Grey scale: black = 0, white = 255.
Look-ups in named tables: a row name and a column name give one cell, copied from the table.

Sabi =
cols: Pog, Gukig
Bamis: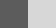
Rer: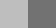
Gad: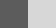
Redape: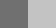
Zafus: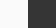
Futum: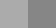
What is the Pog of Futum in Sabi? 171
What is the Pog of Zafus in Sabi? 250
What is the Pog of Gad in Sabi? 92
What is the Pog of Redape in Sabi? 112
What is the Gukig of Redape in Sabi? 195
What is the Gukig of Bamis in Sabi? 215
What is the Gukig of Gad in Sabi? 215
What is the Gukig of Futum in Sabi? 134
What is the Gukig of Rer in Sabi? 114
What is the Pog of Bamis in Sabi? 92
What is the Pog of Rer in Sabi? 190
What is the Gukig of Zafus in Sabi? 53

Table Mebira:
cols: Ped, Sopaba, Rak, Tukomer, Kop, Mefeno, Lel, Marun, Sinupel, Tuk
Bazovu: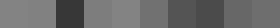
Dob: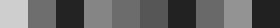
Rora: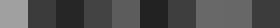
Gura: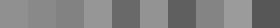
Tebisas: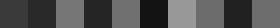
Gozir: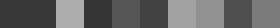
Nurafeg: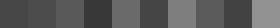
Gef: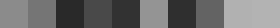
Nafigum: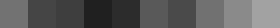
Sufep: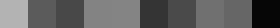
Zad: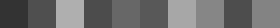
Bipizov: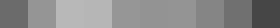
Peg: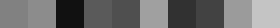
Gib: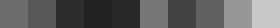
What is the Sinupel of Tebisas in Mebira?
33
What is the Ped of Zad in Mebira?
51
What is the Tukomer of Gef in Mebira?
73
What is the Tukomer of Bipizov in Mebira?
182
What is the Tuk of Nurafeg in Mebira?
146
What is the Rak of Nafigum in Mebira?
62
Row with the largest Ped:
Dob

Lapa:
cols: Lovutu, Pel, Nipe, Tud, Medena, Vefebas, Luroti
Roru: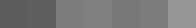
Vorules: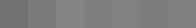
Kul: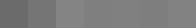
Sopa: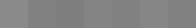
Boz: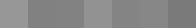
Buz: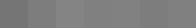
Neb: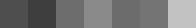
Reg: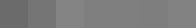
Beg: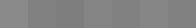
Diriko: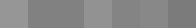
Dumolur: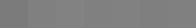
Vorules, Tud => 127
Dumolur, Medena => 129
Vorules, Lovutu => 114
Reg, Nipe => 132
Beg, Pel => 129
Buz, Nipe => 132
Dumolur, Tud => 128
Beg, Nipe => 126
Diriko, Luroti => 123
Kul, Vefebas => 126
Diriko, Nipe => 129
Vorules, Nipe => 132
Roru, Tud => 128
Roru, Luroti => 149
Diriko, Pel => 129
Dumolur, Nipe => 130
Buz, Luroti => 128
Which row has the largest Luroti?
Neb

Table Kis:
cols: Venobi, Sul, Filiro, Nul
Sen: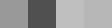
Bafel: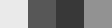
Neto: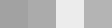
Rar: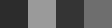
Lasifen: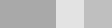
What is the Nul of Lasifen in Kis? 191
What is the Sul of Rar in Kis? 154
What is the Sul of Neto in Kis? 171
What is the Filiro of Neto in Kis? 236
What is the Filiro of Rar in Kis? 52
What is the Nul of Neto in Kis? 180
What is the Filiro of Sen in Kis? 191
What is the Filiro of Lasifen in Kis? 227
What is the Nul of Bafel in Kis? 146
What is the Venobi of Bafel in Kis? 234
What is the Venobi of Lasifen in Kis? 169

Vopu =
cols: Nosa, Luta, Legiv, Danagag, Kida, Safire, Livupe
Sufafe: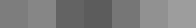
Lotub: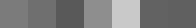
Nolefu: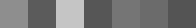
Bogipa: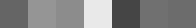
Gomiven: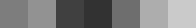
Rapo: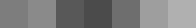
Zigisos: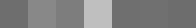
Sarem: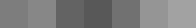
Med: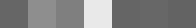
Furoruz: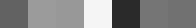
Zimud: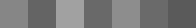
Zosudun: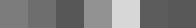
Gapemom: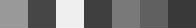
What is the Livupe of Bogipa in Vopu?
108
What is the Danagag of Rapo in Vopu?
75
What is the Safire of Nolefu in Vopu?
107
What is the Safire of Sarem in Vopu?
149
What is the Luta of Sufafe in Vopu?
134
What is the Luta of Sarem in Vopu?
135
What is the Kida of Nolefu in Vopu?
117
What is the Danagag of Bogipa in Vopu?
233
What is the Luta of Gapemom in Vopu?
70
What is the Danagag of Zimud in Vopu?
105
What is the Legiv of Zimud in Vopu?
161
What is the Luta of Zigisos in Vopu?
136
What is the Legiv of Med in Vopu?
127
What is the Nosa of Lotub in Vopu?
123
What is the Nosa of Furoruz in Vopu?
98
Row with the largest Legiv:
Gapemom

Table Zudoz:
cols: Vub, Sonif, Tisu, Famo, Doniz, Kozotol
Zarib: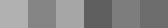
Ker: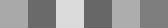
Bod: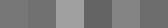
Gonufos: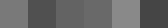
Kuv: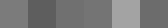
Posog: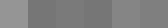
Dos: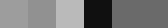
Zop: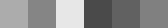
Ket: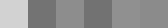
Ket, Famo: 114
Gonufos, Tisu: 99
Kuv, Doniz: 163
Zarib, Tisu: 166
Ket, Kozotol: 139
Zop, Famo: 74
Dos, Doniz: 106
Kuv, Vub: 123
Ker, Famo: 103
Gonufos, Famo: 105
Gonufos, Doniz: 137
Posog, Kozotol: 127

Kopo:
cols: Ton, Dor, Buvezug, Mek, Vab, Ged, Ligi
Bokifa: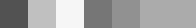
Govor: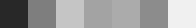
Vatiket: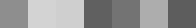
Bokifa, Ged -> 171
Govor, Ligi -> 240
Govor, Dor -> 126
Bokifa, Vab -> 145
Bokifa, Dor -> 192
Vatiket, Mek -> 96
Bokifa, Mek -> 118
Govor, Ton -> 40
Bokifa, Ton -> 82
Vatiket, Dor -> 211
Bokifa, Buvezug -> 246
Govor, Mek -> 163
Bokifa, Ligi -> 171
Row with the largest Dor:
Vatiket

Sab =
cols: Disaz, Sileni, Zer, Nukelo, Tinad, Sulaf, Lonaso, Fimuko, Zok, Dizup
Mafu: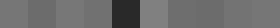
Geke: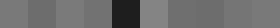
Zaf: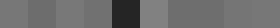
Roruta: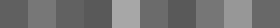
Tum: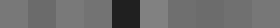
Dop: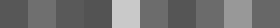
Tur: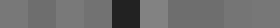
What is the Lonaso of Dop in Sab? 85
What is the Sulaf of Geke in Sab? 132
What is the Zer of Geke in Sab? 122
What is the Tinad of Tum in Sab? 32
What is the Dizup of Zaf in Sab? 119
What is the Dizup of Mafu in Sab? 118
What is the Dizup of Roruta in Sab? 104
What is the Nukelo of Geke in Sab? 114
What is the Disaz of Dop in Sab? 87
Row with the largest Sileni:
Roruta

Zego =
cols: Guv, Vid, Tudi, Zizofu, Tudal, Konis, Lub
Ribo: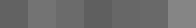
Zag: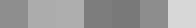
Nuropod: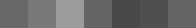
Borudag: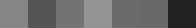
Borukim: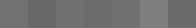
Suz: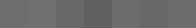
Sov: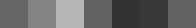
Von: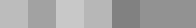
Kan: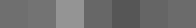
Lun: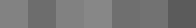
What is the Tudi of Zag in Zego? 174
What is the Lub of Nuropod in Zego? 100
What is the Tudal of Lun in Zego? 111
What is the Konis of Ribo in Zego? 105
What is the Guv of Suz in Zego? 110
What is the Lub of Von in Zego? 146
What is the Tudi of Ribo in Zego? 107
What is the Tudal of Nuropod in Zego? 72
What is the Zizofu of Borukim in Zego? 108
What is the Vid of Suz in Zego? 112
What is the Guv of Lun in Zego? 130

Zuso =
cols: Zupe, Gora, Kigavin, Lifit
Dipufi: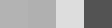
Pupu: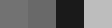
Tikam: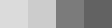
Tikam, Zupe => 219
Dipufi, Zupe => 179
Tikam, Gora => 204
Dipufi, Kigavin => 221
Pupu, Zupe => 114
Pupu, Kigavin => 26
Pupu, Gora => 105
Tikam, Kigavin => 123
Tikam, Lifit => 98
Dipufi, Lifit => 83
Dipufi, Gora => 176
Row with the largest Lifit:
Pupu

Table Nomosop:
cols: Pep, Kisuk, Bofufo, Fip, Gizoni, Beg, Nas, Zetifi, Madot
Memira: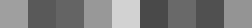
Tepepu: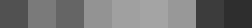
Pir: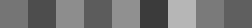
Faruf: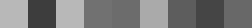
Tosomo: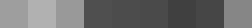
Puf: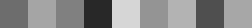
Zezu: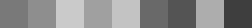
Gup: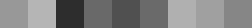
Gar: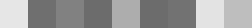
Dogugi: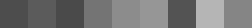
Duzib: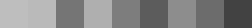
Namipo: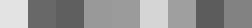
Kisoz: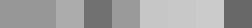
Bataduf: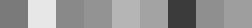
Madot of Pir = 95
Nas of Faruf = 93
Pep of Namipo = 227
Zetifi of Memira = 80
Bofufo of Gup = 45
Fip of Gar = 108
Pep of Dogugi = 77

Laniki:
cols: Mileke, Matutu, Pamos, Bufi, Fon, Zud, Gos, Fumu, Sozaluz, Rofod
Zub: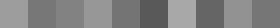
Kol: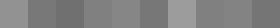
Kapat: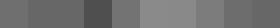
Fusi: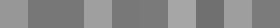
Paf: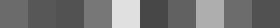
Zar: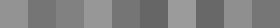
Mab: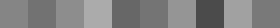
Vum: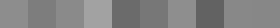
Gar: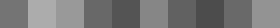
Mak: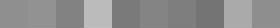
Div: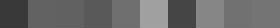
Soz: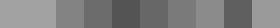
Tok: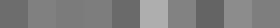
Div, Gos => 69
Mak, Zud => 132
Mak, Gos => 126
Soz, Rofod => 154
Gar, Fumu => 76
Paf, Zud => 71
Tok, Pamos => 123
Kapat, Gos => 137
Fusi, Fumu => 112
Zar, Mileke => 147
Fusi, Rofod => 123
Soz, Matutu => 162
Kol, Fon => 134
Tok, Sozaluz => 140

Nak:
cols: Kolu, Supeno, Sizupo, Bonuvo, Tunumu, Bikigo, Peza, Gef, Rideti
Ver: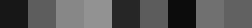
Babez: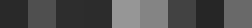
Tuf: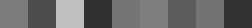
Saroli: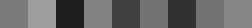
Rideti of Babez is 105
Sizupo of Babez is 45
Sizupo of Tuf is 191
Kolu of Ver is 23
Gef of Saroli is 114
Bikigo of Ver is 92
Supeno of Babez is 79
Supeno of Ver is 93

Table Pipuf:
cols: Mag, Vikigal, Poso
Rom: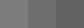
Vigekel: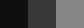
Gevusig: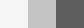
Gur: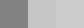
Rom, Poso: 98
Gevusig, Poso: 94
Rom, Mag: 125
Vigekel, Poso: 133
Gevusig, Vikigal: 196
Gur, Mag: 130
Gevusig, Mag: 245
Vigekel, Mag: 15

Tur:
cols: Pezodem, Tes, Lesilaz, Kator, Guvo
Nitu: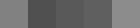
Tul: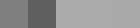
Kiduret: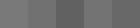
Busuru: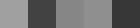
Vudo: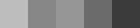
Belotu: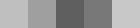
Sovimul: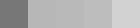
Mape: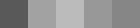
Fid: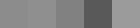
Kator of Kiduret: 115
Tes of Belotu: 159
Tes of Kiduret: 113
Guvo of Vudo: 59
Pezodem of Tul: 127
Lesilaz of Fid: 129
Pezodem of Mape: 89
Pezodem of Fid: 140
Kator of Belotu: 120
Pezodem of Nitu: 129
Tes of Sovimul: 183
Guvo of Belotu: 200

